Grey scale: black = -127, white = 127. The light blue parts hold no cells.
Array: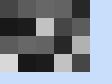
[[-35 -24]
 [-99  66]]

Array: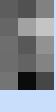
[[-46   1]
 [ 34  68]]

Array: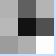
[[ -31   52]
 [-109  -47]]

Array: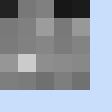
[[-7  0]
 [ 0 28]]

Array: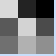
[[ -92 -127]
 [  83  -52]]

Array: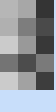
[[ 39 -75]
 [ -2 -53]]

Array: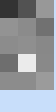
[[-45  24]
 [ 11 -14]]

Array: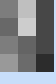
[[ 63 -56]
 [ 77 -56]]

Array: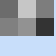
[[ 70  -2]
 [ 18 -76]]
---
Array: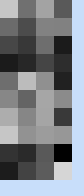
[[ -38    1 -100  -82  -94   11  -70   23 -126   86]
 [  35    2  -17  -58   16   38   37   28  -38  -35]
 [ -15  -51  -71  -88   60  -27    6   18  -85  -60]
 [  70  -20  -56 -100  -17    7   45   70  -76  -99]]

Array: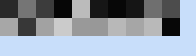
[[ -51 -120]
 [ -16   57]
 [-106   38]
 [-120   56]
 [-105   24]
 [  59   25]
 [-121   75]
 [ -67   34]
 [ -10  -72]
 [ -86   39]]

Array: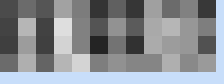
[[-71  -1 -46  26]
 [  1  23  23   9]
 [-20  54  28  47]
 [ 32  41  43   5]
 [-73 -36 -78   5]
 [-31  18 -12  17]
 [-75 -43 -91  -1]
 [ -3   1   1  84]
 [ 34  94  83  53]
 [-42 -61 -63 -27]
 [-20  54  28  47]
 [-52 -60 -64 -20]]

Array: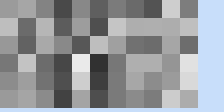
[[ -2  63 -18  97  89  44]
 [ 78  45  38  21  27  76]
 [-44  47 -19  47  12  -3]
 [-21  46 -14  47  39  11]
 [ -4  69  32  -8  -5  -5]
 [-32 -48  62 -78 -65 -49]
 [  8  29 -40 106  78  36]
 [-54 -35   9 -56 -48 -61]
 [  3  54  41 -19 -13  11]
 [ 38 -20 -29  67  30  37]
 [ 27  62  24  -8  12  26]]

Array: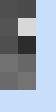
[[-52  88 -83 -24 -12]
 [-49 -43 -48 -13 -21]]

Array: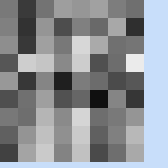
[[ -16  -80  -10  107  -40  -73   21   56   41]
 [  -2   40  -15  -18  -52    5   -6    0  -17]
 [  33  -22   42  -47  -19 -111  -17  -31  -53]
 [  22    0   87   77   -3  -25   85   74   65]
 [  30  -50   -7    9  -96  -46   10   16    3]
 [ -12   21   32   69    5   31   53   64   74]
 [ -69  -77  -71   78  -72  -15  -17   20   36]
 [  -6    0   14  -41   24  -48   -7  -31  -62]]

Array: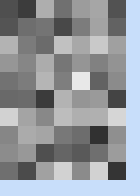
[[-45 -29  32  19  11 -59  86  15  28 -75]
 [ 38  35  73   1 -29  26  48 -78 -16  82]
 [ 28  -3  40  21 104  21  47 -18 -38  11]
 [-15 -55  65  -9  -1  51  61  -7 -26  82]
 [ 46 -11 -20  44  53 -68   8  37 -48  33]
 [-67 -17  -4   6  -3 -20  36  43  24 -52]
 [-48 -43  51  22 -13 -22  82   6  12 -16]]
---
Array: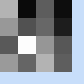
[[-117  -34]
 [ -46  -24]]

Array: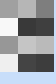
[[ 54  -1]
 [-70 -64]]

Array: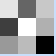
[[-26  72]
 [127  48]]

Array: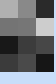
[[  9 -85]
 [ -9  77]]

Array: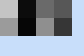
[[-115  -21]
 [-121   15]]

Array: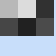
[[ 92 -78]
 [-94 -52]]

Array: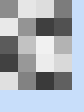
[[102  93]
 [ 20 -64]]

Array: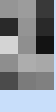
[[ 28 -70]
 [ 20 -86]]

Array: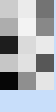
[[107 -12]
 [115   8]]
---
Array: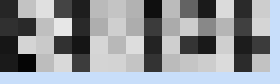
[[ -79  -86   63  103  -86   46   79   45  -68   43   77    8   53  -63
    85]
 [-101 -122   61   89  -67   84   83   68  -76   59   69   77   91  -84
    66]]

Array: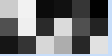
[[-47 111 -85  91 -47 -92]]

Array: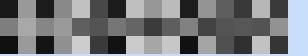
[[ -1  40   6  26 -32 -43  -9 -26 -68 -33   1 -60 -43 -40 -44  18]]

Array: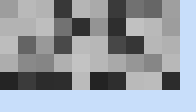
[[ 51  51  62 -13 -80  20 -81  65  57  29]
 [ 45   9   5  48  67  55  41  22   6  56]]

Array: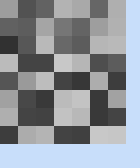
[[-30 -34  37  -9 -27  30  49]
 [ 59 -59 -59  72  54 -49 -35]
 [ 33 -55 -70  59  67 -70  34]
 [-66  44  52 -60 -63  72  70]]

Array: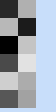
[[  56 -100]
 [ -53   98]
 [ -40   34]]
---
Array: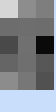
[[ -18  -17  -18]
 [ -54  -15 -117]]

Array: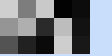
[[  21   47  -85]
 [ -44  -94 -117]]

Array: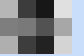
[[ -1  -6 -45]
 [ 47 -66 -93]]

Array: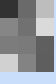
[[  6 -14  90]
 [ -3  -5 -32]]

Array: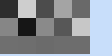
[[   6 -105   10]
 [ -16  -17  -20]]

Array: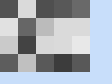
[[ 97 -25  59]
 [ 74 -60  88]]

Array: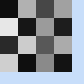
[[ 103 -105   27]
 [ -86   76  -39]]

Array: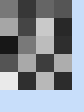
[[  38  -58   73]
 [-104   -6   60]]
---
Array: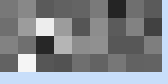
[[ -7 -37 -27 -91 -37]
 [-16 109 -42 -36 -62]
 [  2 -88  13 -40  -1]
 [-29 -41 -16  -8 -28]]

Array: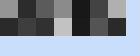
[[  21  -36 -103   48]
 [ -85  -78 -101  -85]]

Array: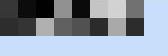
[[ -72 -126 -117   82]
 [ -82   48  -46   41]]

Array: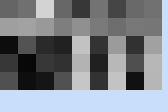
[[ -26   83  -72  -58  -14]
 [  31   25   16  -17   -9]
 [-114  -85   66   27   33]
 [ -72  -72   51   56   55]
 [ -47 -106   70   67   54]]

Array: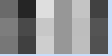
[[-21  94  68]
 [ -2  71  61]
 [ -8  78  62]]

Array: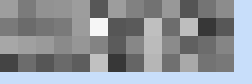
[[ 30  18  29  29 -13 -43  12]
 [ -5 -11  28 -41  63  62 -40]
 [ 39  26  22 -36  59 -31   5]
 [-59 -41 -34 -72  54  41  -7]]
